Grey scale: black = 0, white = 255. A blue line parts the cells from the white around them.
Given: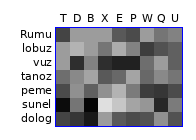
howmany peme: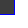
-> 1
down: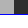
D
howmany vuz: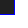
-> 2
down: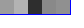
D
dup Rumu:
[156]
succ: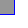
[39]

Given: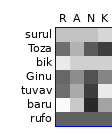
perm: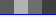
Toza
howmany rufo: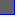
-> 4
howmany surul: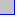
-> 3
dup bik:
[208]
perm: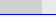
bik

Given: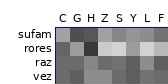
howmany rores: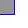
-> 0
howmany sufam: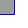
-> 0
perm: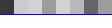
rores
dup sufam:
[162]
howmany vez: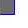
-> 3
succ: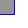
[141]
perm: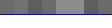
vez

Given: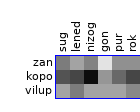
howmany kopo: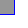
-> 1
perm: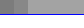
vilup
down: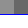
pur
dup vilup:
[163]

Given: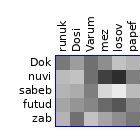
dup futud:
[134]
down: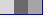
mez
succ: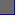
[86]
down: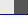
losov
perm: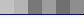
Dok

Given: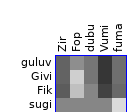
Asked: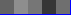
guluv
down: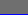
fuma
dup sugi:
[134]

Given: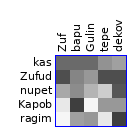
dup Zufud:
[78]
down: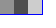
tepe
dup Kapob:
[152]
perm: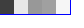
ragim
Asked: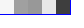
ragim
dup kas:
[106]

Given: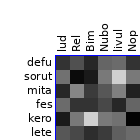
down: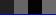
Nop
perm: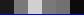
sorut
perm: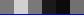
sorut
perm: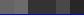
fes
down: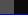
Rel

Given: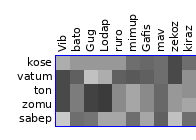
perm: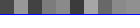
ton
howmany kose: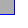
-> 1
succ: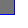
[166]
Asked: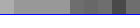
kose
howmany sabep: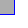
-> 0
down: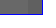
mav

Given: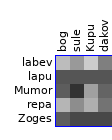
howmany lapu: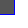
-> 4
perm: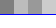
labev
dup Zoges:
[72]
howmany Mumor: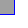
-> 1

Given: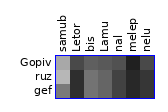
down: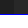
melep
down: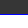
nelu

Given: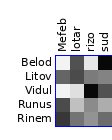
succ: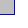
[139]
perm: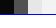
Belod

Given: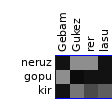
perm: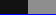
neruz
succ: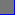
[74]
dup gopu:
[18]
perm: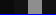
gopu
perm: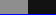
neruz
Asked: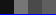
kir
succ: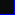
[18]

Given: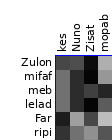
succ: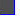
[13]
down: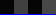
Zisat

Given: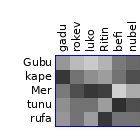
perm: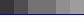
kape
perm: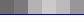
Gubu
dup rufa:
[114]
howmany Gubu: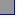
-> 1
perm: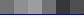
kape
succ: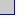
[179]
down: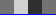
befi

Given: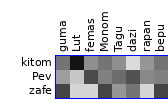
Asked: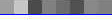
Pev
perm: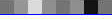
kitom
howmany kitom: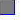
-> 0
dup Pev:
[129]
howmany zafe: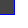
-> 3

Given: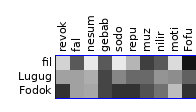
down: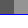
nilir
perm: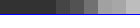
Fodok
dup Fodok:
[50]
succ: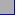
[69]
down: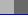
repu
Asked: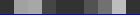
Fodok

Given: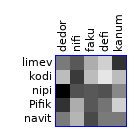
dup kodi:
[188]
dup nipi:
[81]
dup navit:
[122]
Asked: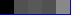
nipi
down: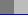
dedor
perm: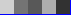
Pifik

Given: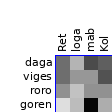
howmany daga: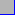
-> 1
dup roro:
[145]
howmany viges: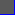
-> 0
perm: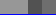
viges

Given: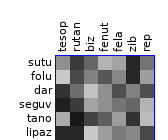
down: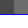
rutan
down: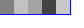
biz
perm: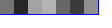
sutu
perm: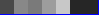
lipaz
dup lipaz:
[38]

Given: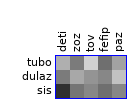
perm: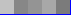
dulaz
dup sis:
[135]
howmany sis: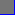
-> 1
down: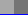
zoz
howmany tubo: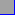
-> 1
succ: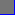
[135]

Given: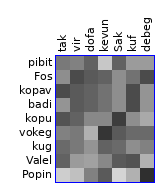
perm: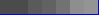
kopav
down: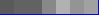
dofa
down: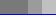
vir
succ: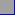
[136]
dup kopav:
[75]

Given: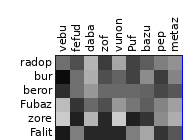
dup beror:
[105]
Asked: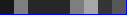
Falit
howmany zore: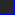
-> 1

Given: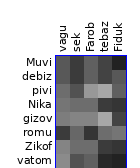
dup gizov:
[132]
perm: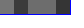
Nika

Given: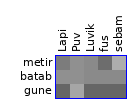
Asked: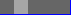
gune
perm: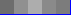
metir
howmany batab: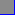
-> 3
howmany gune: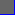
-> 4
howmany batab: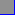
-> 2

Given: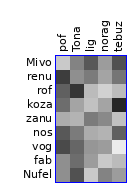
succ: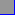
[156]
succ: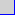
[187]
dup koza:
[164]

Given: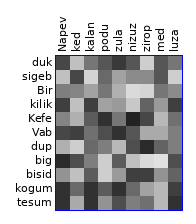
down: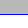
med
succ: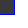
[86]
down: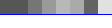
med
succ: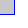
[99]
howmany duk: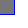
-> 2

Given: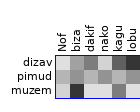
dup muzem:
[223]
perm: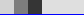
muzem
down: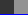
lobu
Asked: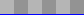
pimud

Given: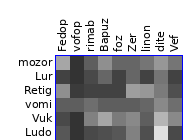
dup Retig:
[66]
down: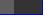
vofop
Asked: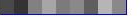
Vuk

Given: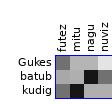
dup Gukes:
[181]
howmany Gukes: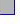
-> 2
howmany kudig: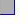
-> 2
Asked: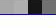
batub
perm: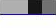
kudig
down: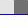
nuviz

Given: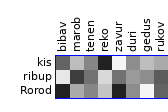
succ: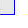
[62]
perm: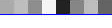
kis
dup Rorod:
[33]

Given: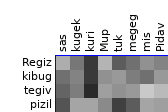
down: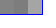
kugek
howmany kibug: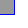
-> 2
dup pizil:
[165]
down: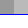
Pidav

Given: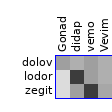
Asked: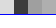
lodor
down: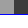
vemo
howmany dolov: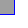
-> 2
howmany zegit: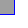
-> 1
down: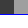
didap
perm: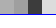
lodor

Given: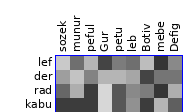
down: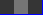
mebe
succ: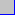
[131]
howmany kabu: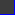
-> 4
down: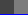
Botiv
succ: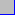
[53]

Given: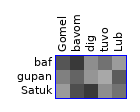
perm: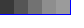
baf
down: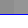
dig

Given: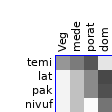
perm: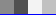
pak
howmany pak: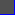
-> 1

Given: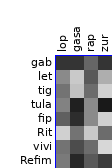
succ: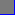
[39]
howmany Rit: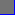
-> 1
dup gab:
[52]
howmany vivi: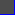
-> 1
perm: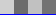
tig
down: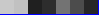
gasa

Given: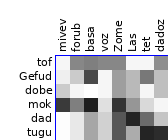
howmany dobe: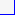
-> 3
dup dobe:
[246]
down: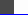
basa
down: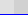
voz
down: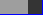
Zome
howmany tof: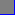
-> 1
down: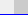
mivev

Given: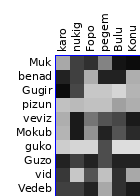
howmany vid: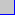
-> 1
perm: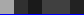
Vedeb
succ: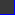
[199]
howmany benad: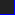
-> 3
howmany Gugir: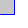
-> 2
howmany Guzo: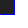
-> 4

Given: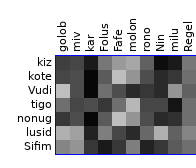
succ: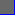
[175]
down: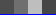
Fafe
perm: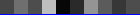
kote
